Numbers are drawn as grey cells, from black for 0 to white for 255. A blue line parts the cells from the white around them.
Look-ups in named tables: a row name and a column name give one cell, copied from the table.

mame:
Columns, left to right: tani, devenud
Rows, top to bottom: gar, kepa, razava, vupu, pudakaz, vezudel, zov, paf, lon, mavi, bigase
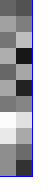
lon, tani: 233
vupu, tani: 174
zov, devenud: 133
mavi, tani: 142
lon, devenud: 168
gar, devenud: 82
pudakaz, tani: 103
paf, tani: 252
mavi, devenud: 107
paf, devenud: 225
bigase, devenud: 50
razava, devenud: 190
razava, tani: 117
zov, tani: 120
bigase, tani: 142
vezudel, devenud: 33
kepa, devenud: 126
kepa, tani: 161
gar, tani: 100
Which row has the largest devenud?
paf

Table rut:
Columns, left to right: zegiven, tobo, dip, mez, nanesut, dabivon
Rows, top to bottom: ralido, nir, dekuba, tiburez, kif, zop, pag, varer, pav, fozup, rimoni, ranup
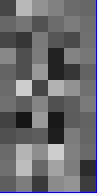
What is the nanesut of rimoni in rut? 125
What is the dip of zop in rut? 70
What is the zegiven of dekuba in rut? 69
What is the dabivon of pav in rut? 101
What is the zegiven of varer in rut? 66
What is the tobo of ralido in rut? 184
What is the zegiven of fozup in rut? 106
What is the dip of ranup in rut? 58
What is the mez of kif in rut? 33
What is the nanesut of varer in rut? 92
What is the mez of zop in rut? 177
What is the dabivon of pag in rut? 122
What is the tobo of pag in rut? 93
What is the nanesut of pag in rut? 93
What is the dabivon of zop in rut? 112
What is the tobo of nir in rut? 117
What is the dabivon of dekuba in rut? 112

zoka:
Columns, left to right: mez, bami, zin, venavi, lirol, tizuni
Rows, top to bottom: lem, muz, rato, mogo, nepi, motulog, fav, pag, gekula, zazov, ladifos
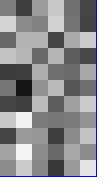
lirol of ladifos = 154
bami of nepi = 61
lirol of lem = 113
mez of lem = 127
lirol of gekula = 139
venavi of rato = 69
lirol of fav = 159
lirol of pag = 122
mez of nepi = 59
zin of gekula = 150
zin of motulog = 146
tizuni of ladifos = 227
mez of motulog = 118
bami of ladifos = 204
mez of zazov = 163
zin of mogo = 105
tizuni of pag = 147
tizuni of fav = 204
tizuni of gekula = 195

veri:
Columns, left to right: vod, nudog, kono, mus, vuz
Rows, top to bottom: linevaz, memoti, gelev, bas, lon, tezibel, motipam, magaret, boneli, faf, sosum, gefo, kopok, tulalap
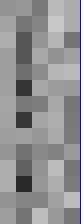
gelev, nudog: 86
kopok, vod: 147
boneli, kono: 150
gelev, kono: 149
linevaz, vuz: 172
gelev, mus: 181
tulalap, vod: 157
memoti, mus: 199
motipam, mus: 169
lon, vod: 157
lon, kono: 140
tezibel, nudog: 53
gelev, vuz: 116
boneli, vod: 157
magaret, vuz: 121
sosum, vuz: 118
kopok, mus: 161
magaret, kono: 165
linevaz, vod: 148
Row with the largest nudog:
boneli

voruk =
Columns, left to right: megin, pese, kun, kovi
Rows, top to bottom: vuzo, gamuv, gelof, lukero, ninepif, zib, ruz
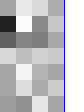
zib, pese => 221
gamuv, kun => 138
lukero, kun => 208
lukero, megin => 215
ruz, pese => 144
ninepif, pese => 244
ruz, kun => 231
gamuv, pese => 251
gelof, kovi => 169
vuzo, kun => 218
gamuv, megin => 34
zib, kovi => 204
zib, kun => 170
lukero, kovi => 201
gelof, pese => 132
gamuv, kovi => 199
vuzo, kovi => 173
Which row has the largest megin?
lukero

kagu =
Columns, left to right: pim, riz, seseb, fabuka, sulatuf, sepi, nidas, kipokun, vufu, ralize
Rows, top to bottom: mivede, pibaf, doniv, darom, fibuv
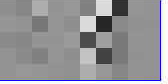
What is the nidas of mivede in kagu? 218
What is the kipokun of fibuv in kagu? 134
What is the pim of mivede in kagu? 142
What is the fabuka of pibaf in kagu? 149
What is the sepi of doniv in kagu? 77
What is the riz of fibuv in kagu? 152
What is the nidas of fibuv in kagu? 151
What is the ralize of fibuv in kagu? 146
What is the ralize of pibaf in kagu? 145
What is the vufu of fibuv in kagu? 147
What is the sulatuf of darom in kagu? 143
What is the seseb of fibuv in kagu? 149
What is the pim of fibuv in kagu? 148
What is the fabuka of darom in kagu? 150
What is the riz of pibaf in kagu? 148
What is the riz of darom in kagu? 138
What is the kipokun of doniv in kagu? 122
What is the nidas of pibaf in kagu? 39
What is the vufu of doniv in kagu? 147
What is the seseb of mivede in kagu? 172

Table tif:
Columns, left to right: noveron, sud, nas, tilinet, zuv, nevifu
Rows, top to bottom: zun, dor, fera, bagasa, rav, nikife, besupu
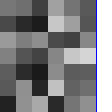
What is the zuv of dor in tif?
159
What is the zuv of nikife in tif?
98
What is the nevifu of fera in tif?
135
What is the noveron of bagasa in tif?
129
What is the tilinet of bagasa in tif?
134
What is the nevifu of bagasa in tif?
213
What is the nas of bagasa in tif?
67
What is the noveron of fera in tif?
154
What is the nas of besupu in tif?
169
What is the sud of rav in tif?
43
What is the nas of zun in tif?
64
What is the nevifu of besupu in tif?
144
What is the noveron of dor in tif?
73
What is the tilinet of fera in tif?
74
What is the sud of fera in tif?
126
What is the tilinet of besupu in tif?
41
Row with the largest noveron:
fera

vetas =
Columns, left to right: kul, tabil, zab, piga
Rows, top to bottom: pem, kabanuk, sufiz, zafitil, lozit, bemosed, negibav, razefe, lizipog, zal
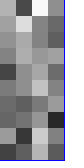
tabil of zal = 95
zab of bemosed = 194
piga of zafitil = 161
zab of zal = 181
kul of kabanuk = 161
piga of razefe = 40
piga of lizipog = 129
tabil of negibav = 95
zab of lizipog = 203
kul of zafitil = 131
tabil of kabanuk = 221
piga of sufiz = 95
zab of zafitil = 152
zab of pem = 248
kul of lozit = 69

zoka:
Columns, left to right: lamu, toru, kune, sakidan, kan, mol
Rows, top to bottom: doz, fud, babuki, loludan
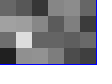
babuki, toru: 221
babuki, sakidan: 100
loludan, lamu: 32
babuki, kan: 94
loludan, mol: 63
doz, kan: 140
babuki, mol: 105
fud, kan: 127
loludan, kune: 146
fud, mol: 59
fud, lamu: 161
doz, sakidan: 134
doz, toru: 87
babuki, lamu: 110
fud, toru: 158
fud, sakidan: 91
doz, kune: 54
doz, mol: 102
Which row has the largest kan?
doz

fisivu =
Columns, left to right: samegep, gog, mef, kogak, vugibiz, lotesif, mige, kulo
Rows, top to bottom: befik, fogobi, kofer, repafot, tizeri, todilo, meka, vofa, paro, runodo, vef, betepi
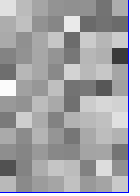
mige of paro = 189
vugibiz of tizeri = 211
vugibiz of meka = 112
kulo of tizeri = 165
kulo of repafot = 58
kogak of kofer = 198
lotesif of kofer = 203
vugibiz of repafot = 119
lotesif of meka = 204
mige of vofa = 192
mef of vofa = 171
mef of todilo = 151
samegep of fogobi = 173
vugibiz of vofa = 178
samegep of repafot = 131
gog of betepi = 138
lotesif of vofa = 185
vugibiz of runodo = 134

